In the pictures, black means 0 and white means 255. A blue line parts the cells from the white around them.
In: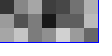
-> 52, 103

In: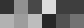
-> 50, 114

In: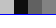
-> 194, 130

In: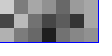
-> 205, 145

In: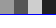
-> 154, 33

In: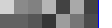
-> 211, 76

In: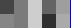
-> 69, 170
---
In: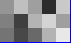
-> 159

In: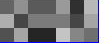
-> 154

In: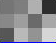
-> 126

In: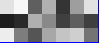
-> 52

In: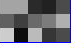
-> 42

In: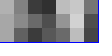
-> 189
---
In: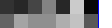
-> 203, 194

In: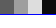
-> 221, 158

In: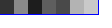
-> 201, 179

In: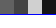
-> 208, 97

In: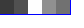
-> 254, 144

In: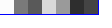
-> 252, 217

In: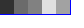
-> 224, 162

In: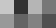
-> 199, 181

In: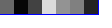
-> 220, 147

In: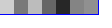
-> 207, 188
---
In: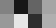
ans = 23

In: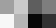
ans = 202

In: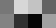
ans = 215

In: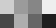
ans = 155

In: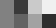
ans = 58

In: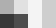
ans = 225

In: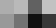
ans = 185
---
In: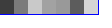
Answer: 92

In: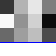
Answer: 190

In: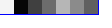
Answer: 139

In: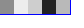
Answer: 34

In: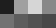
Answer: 82

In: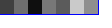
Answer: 202

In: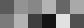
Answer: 225

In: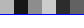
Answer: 44
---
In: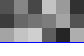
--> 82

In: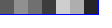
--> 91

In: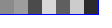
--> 139

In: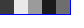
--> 58

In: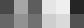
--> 72

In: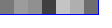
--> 121

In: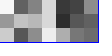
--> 247

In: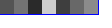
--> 84

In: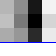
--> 182
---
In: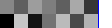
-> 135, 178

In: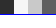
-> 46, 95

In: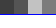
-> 62, 124

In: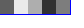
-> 95, 125

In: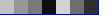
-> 193, 47

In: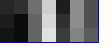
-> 38, 91

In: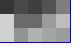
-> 53, 156

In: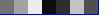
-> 114, 80

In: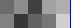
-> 108, 207
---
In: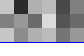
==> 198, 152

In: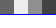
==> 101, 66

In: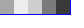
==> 167, 58

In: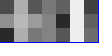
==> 76, 109

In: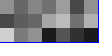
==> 145, 27

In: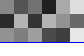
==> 136, 231
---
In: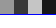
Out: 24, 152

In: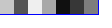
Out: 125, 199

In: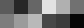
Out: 113, 125

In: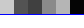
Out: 5, 203

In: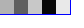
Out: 233, 178

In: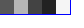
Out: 245, 87
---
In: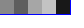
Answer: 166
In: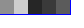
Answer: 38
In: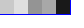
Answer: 148
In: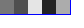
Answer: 229
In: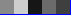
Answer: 22
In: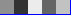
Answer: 236
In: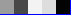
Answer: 243
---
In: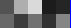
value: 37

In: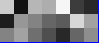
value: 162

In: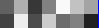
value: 164

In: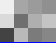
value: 196

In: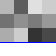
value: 153

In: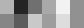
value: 145

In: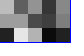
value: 126

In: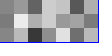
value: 123

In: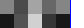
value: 133
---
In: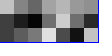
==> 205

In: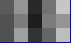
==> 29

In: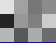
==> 152

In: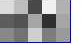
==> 166

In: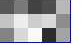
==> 205

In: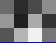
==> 32
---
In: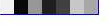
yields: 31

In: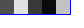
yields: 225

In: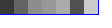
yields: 151

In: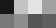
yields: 120

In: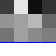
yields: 116

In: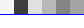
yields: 224
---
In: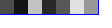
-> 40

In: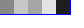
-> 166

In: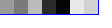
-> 43

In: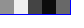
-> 68

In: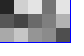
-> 106

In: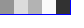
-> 179

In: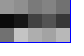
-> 65

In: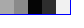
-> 5
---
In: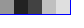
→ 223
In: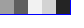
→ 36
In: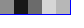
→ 183
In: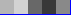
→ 137
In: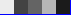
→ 27
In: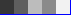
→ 242
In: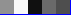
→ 78
